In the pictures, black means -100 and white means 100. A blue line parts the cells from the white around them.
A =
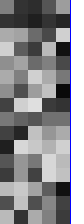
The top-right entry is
23
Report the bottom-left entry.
46
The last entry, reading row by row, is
-54
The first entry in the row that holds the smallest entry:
12
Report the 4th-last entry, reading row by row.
-60
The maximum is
75
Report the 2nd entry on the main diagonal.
-65
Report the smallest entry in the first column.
-76
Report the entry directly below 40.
69
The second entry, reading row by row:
-60
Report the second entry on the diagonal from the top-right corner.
-60
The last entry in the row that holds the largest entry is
-60
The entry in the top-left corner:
0
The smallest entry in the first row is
-65
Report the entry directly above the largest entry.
23
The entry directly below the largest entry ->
-33
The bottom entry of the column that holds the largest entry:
34
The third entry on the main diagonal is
-16
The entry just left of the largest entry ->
63

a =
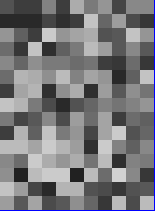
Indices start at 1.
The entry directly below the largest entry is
-57
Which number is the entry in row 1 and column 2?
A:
-52
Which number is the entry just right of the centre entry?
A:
-20
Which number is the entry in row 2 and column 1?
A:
-68
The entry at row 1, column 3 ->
-52
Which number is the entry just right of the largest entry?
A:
7
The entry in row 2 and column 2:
-68
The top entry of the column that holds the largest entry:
-46
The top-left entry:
-36
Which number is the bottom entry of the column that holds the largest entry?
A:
47
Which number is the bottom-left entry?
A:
23
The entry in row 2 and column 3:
-68
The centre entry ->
-36
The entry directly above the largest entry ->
-63
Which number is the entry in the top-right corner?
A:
7
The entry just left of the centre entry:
-68
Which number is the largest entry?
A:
65
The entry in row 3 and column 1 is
17
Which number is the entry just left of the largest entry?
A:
-15

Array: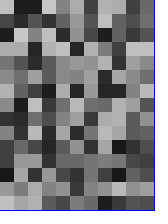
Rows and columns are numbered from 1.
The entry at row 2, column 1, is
-44
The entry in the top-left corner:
50
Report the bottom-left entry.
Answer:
50
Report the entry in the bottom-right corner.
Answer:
-39
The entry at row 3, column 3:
3
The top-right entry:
-18
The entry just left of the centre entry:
-13
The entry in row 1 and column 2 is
-77
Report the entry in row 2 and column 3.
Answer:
-34
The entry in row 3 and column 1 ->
-77
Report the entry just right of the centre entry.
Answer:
-13
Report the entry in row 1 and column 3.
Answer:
-77
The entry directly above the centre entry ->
-71
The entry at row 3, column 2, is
56

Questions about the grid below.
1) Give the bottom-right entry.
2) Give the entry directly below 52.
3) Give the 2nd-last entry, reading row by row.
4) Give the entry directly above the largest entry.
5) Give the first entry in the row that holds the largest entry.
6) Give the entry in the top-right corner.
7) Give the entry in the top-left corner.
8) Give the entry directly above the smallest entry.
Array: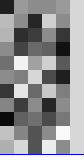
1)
69
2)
37
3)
10
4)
-6
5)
52
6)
69
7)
-76
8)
4

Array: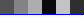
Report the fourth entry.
-92
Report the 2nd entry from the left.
3
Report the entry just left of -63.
53

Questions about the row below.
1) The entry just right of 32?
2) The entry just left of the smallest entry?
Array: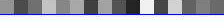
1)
-50
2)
-35

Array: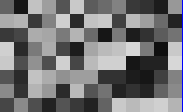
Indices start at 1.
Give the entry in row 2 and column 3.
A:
-55
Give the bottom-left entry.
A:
-45
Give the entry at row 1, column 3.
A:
52
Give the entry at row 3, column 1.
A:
-55
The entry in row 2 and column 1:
35
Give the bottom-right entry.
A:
41
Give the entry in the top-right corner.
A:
19
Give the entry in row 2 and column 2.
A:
41
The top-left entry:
-22
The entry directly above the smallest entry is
-28
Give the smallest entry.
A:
-88
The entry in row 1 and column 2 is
-83
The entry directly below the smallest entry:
-73
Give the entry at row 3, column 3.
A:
35
